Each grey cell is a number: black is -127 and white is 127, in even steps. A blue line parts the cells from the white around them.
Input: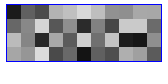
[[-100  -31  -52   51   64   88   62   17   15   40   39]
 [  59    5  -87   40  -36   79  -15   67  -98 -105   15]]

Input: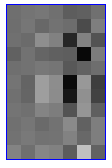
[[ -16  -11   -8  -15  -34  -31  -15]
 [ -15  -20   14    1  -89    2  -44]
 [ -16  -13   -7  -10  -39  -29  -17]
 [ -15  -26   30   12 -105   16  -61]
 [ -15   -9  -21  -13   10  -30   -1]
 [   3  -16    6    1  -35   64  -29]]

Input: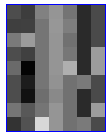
[[ -50  -66    1   21  -11  -85  -53]
 [  -5   27  -10   21  -14  -85  -53]
 [ -21 -123  -10   21   47  -85   28]
 [ -50 -110  -17    9  -14  -85  -53]
 [ -76  -45   88   21  -14   -5  -53]]

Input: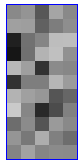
[[  9  20 -40  37   9]
 [-95 -14   5  61  62]
 [ 56  31 -77  11   7]
 [ 51  32  23 -42 -25]
 [-18  11 -43  26   9]
 [  4  34   5  11  10]]

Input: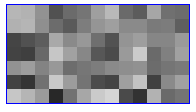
[[ 54  50  18 -46 -20 -10  31  57 -21 -35  38 -15 -19]
 [-58 -46 -34  41  10  24 -16 -45  20  30   6   6  26]
 [ 18  29   3  24 -18  -9  -2  10  14  17 -19 -10  -5]
 [ 70  53  27 -87 -13  39  74  85 -53 -77  50 -21 -11]]

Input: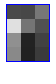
[[-53 -56  -8]
 [ 16 -93 -61]]

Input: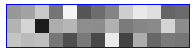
[[ 24  35  73 -10 116 -41 -18   4  79 105  95 -26 -20]
 [ 69  59  63  -8 -49  -6 -55 106 -60  45 -24  -5  -9]]

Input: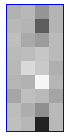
[[ 50  56  21  52]
 [ 63  41  28  59]
 [ 56  90  73  47]
 [ 38  63  57  37]
 [ 63  55 -93  56]]
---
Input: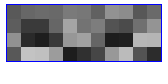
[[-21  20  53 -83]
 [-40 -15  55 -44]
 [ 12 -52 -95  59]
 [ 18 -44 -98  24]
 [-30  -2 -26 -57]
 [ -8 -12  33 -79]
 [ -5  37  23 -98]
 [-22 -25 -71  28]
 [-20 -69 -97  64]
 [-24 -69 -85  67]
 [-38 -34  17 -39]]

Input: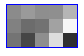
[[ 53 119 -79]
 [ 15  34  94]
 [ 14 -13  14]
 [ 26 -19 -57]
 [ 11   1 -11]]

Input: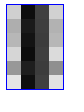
[[  81   50   55   91   15   98]
 [ -63  -65  -67  -64  -67  -63]
 [-114 -101 -108 -115  -97 -112]
 [  80   46   55   86   24  101]]

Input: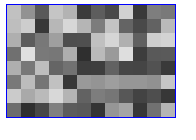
[[ -6  58  83 -37 -69  70 -72  53]
 [ -1 -29  78 -38 -45  17 -49 -14]
 [-69 -54 -31 -66 -58  22 -60 -72]
 [ 82 -27  48  94 -57  22 -40  37]
 [-54  67  86  26 -29  30  -9  22]
 [-34  -3  64  58 -65  20  -2 -75]
 [-68  53 -48 -80 -66  25 -29 -38]
 [ 51  87 -49  46 -13 -72  52 -35]
 [ 69  55  31  -8 -26  65  88   0]
 [-38 -71  -7  -6  62 -10  58 -56]
 [ 18  77 -35  95  -7  60  41 -80]
 [ 65  62  47 -15  47  -6  75 -18]]

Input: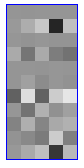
[[ 21  64  20 -13  21  18 102  32  49   0  57]
 [ 21 -90  20  -2  22  22  76  17  41  76 -72]
 [ 21  71  22  42  20  12 -29  49   5  -4  63]
 [ 20  45  19 -10  21  32  94 -12  47   9  42]
 [ 21  25  22  42  21  21 -30  22   3  19  24]]

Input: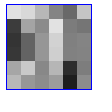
[[ 69 -10   4   3  -2  12]
 [-22  -3   0   1 -82 -97]
 [  4  98  82  79  54  28]
 [ 55  11  22  22   8  12]
 [ 88  36 -28 -28  73  23]
 [ 97 -67 -75 -72  38  56]]

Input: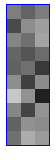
[[ -2  30  35 -19 -70  12 -95  19  12  27]
 [-28  13 -16 -42 -16 -64  17 -59  17  44]
 [ -1 -53   5 -26 -30  14  71   6 -29 -15]]

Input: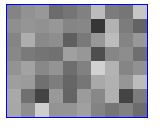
[[ 70 -28  24 -16  17  60  -3 -19]
 [ -9  -3   4  13   5  22 -59   1]
 [ -3  50  60   6  51  49  48 -10]
 [ 60 -73  23 -49  81  41   8   3]
 [  1   7  -6  23   1  -9  27  32]
 [-10   5 -32  32 -17 -25 -27  20]
 [-19  23  14 -14  19  -2  25  19]
 [ 24  17   9 -11   8 -15 -59  78]
 [ 18  21  46  -5  34  27 -15  14]
 [  4  15   5   8  19  30  41  39]]
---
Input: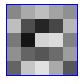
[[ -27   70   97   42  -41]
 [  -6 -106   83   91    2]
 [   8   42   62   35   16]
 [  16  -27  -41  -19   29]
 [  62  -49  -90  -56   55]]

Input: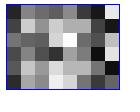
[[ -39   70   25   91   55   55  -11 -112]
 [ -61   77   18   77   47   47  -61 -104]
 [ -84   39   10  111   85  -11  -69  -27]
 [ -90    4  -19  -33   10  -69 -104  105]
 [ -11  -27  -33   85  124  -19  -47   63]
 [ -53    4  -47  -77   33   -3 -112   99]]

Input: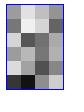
[[  -8  112   85  -27]
 [  28   97   63   20]
 [ -73 -109   14   78]
 [  28   56   -8   49]
 [  85  -40  -14   42]
 [  91   34  -46    7]]

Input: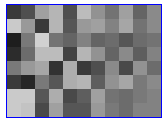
[[-97  -6  81 -12 -27   2 -27 -19 -41 -19 -12]
 [-83 -19  60  60 -61  53  18 -27  10 -33   2]
 [ -6  25  38 -77  45 -69 -48  10 -54  18 -19]
 [-69 -48  32  53 -48  60  18 -12  32 -27  10]
 [-69 -89  -6 -41  45  53 -33  18  38  -6  10]
 [ 74  74 -41  45 -54 -33  32 -12 -19  -6   2]
 [ 74  67 -54  32 -41 -41  25  -6 -19   2   2]
 [ 74  25 -69  53 -41  25  32   2  38 -12  10]]

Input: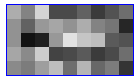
[[  45    3   84  -53  -53  -29  -68  -45  -17]
 [  38   10   77  -60  -53  -37  -68  -53  -17]
 [  10   -3   30   61  -17   53  -23   -3  -75]
 [  18  -29   24   38   18   45    3  -10  -89]
 [  18 -109  -96   24   98   69   61  -37  -45]]

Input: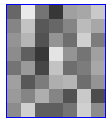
[[ 26   5  46   5 -45  73 -51]
 [ 32 -39  -3  46  53 -17  20]
 [-24 106 -11 -72  32  39  73]
 [ 12  80 -32 -32 -11  80  12]
 [  5  67 -39 -24   5  59  39]
 [ 20  53 -45  20 -17  80  -3]
 [-11  26 -57  67 -17  -3  39]
 [ 12 -32 -72 100  20 -11  32]]
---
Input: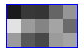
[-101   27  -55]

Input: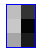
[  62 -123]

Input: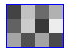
[-60  75  36]

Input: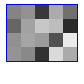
[ 4 34 27 90]

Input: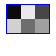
[-116  -17]

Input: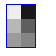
[110 -33]
